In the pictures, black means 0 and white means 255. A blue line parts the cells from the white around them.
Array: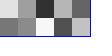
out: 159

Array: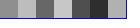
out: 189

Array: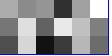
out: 139

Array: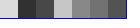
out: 49

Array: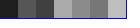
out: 86

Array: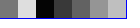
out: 222

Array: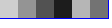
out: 148
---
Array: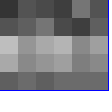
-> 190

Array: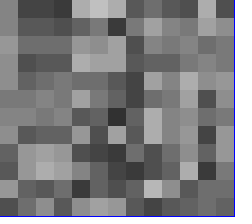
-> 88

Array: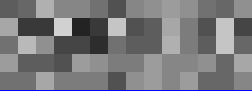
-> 113

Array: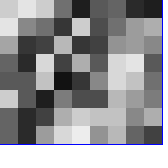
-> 205

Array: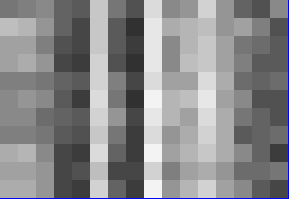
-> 172

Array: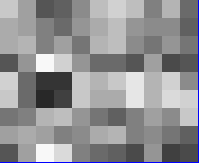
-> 117

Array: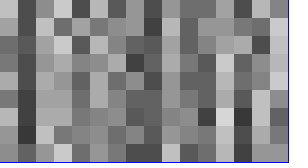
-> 183
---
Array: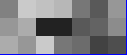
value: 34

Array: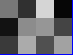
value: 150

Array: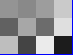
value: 108

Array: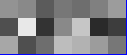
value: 51

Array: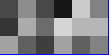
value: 108

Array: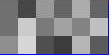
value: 122

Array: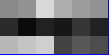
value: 33

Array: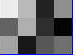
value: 46

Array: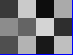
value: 212

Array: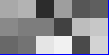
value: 125
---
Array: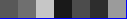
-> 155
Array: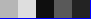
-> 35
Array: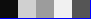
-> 85
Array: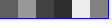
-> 130
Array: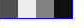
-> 15
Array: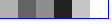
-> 255
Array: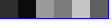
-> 96
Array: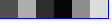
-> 220
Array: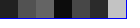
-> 195
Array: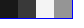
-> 149
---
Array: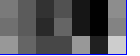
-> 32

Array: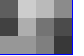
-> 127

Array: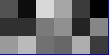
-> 174

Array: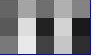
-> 198

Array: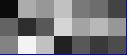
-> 57

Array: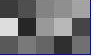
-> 47

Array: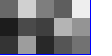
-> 85

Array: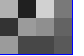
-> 71
